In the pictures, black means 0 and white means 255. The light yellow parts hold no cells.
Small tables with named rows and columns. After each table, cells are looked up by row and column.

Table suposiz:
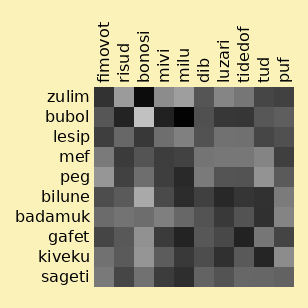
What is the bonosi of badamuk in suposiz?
109
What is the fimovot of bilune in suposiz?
77
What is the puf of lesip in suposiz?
80
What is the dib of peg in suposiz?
122
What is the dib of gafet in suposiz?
87
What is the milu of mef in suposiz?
66
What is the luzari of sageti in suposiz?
83
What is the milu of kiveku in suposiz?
57
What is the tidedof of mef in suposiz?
119
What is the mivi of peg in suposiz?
62
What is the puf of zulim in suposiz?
65
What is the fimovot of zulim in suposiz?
50

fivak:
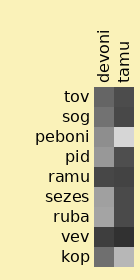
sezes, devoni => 160
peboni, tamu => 214
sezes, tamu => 74
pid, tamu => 78
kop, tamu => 183
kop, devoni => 111
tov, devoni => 101
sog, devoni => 114
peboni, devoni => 142
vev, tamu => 49
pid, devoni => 152
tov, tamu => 76
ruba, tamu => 74
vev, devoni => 62
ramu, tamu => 67
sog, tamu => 72
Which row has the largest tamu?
peboni

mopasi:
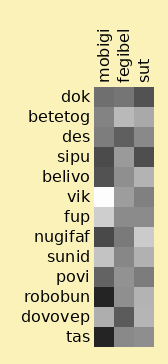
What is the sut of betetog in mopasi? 169
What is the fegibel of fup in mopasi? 139
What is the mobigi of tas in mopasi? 36
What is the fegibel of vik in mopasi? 157
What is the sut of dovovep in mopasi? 181
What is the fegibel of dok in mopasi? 117
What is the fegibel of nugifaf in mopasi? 122
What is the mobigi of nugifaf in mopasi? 73
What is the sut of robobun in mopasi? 179
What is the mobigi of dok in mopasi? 111
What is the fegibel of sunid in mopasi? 135
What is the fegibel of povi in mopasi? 146
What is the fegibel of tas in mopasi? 137
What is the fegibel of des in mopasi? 95
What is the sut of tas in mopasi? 142
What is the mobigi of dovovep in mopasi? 174

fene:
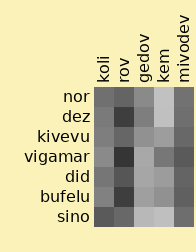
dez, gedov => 126
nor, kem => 193
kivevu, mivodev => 104
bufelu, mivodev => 96
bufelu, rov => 62
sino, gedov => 184

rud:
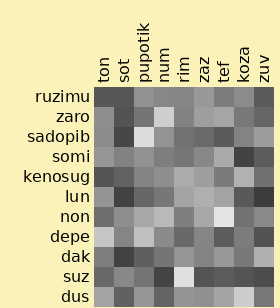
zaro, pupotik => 117
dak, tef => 152
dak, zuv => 176
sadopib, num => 147
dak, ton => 126
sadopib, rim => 114
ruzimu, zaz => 152
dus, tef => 164
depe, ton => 197
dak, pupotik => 95
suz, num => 68
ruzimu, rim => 133
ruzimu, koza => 139
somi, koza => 67
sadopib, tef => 91
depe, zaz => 133
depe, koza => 124
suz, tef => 92

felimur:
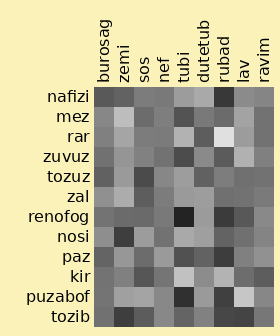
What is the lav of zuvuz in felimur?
177
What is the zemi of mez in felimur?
189
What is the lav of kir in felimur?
109
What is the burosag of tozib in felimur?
113
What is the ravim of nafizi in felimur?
133
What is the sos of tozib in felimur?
92
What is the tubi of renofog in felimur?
35
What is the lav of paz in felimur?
128
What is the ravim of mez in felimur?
114
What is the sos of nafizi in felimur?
124
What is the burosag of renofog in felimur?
115
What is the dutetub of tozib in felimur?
129
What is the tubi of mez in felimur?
83
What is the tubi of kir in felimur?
193

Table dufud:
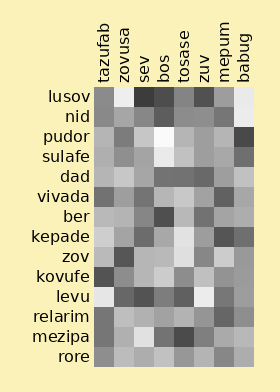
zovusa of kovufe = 141
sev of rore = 173
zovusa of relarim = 190
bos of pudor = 250
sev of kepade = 108
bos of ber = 79
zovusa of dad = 199
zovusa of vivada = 158
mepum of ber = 164
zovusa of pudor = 124

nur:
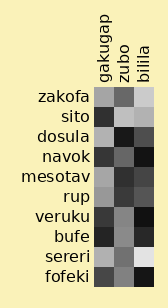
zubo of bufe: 138
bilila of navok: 19
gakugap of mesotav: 166
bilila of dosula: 78
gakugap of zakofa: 165
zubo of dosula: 24
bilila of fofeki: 21
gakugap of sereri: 177

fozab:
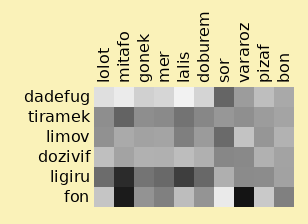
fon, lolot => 197
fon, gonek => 147
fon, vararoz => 20
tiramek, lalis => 115
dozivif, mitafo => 163
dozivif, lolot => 191
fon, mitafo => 27
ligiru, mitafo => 43
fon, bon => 128
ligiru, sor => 175
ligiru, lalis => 62
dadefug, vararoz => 156
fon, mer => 128
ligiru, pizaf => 140
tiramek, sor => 151
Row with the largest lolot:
dadefug

